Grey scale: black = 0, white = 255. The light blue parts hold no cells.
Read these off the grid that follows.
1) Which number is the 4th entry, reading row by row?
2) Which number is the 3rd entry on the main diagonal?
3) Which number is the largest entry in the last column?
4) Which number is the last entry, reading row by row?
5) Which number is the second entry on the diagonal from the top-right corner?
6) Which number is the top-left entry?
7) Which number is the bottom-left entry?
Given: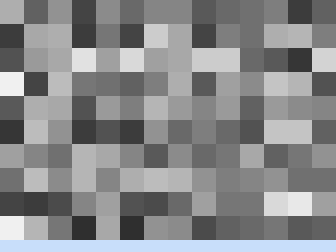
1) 68
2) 168
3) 211
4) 97
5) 181
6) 174
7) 240

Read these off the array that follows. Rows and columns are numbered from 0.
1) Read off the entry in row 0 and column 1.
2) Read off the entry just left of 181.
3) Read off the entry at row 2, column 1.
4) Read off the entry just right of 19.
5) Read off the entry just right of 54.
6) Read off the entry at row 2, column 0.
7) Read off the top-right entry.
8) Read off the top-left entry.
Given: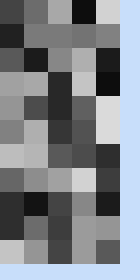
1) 108
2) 189
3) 27
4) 68
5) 82
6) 89
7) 210
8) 68

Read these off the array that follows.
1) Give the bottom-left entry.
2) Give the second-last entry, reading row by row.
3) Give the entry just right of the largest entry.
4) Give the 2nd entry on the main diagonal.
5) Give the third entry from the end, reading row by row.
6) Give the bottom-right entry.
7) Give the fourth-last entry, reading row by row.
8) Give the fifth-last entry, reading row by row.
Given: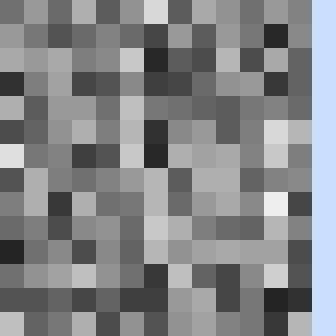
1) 191
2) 57
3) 70
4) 119
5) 119
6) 183
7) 131
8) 161

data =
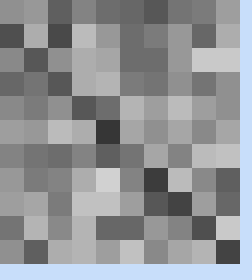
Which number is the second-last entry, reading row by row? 180
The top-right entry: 158
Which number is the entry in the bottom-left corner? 144
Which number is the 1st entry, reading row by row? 144
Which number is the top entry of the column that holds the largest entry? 109
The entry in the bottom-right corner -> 67
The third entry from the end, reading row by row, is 166
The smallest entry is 54
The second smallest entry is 60
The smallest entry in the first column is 79
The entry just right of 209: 131
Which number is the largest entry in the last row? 193
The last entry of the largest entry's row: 95
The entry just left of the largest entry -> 173
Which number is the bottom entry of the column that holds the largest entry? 158
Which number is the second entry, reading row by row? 152
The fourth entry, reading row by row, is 131

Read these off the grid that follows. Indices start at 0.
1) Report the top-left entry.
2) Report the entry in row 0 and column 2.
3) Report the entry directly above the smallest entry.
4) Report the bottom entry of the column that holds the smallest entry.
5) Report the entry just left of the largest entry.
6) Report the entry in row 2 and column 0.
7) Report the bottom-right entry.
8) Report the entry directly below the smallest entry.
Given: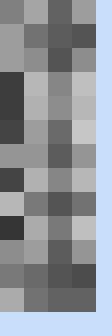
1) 128
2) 98
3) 183
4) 171
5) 106
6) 157
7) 98
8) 141
